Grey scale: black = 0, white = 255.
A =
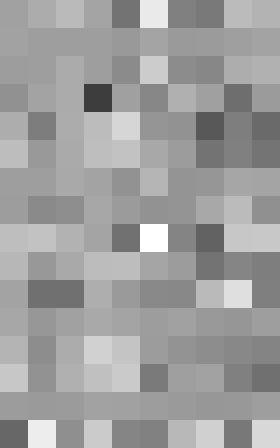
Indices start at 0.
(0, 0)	161
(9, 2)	169
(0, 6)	128
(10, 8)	223
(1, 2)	158
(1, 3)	158
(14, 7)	151
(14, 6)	154
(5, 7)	115
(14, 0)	156
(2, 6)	140
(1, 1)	158
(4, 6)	146
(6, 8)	166
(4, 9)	106
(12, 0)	180
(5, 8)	128
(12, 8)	136
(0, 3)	164
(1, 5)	164
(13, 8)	128
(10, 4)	154
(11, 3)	169
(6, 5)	181
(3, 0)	145
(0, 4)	115
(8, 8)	199
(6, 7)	150
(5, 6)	156
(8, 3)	164
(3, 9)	155
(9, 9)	126
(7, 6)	148
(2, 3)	158
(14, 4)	161
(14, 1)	154
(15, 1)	237

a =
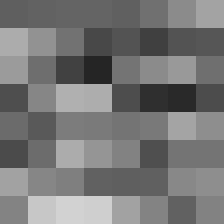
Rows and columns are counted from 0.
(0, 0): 95
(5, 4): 130
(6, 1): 134
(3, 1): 134
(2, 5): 139
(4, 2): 124
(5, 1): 108
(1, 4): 83
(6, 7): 142
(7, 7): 130
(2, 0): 155
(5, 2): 172
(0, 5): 112
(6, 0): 162
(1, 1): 146
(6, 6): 136
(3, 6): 41
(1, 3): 72

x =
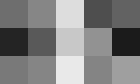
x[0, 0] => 110
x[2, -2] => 132
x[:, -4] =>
[134, 89, 133]
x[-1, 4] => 159

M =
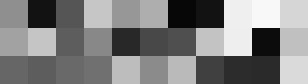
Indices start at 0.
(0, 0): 143
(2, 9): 42
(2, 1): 93
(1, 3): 136
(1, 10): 192
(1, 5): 72
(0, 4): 151
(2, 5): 139
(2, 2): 105
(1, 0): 162

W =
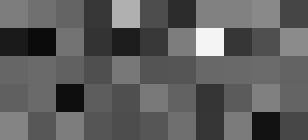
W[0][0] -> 125
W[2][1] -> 106
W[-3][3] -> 79
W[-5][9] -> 137
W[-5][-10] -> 112
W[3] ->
[96, 106, 14, 93, 79, 121, 98, 53, 91, 128, 100]
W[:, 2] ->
[100, 115, 97, 14, 125]
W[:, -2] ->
[137, 79, 107, 128, 18]
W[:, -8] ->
[55, 51, 79, 93, 85]
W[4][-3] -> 123
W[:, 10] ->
[69, 139, 99, 100, 71]
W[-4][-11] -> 26
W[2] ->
[102, 106, 97, 79, 120, 84, 85, 104, 105, 107, 99]
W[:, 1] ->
[112, 11, 106, 106, 87]
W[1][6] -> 125

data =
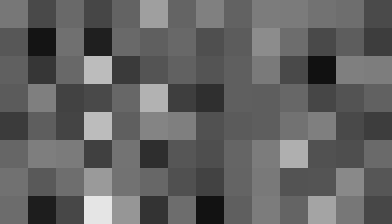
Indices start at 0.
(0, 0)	119
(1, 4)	105
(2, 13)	125
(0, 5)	159
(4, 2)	68
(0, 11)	114
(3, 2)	66
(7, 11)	164
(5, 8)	101
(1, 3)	31
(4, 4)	95
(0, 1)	73
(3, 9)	94
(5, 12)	78
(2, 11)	17
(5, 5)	46
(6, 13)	86
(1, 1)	20
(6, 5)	103
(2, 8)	95
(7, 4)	150
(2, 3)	188
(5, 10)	175
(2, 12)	127
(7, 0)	108
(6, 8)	100
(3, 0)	91
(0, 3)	70
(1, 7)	79
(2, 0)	96
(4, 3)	188
